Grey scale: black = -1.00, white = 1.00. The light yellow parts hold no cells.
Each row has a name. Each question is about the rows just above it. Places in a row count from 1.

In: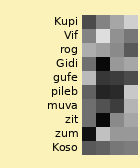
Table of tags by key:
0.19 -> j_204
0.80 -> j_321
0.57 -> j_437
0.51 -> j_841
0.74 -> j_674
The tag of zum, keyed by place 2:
j_841
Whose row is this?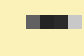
pileb
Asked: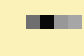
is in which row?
Gidi

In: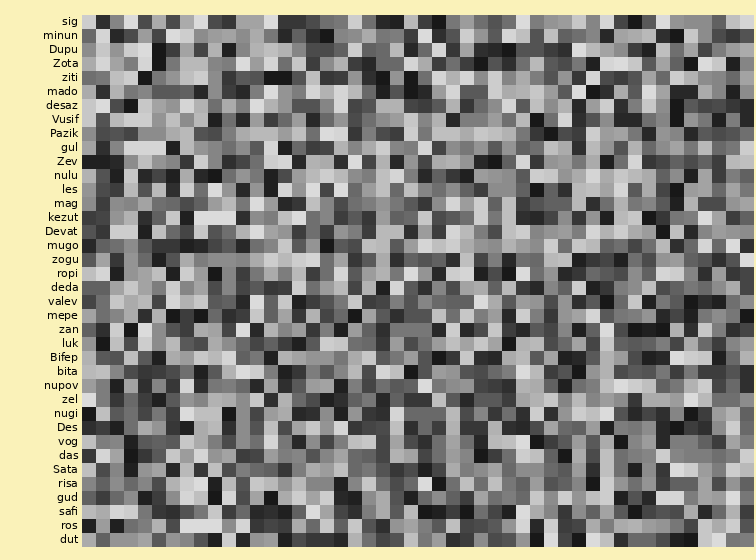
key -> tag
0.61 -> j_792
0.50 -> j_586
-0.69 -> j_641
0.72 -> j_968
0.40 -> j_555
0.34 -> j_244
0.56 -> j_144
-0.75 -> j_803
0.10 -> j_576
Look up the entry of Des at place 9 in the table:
j_244
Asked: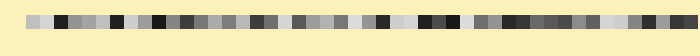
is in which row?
ropi
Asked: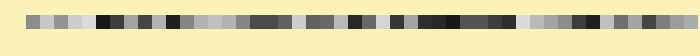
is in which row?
Dupu

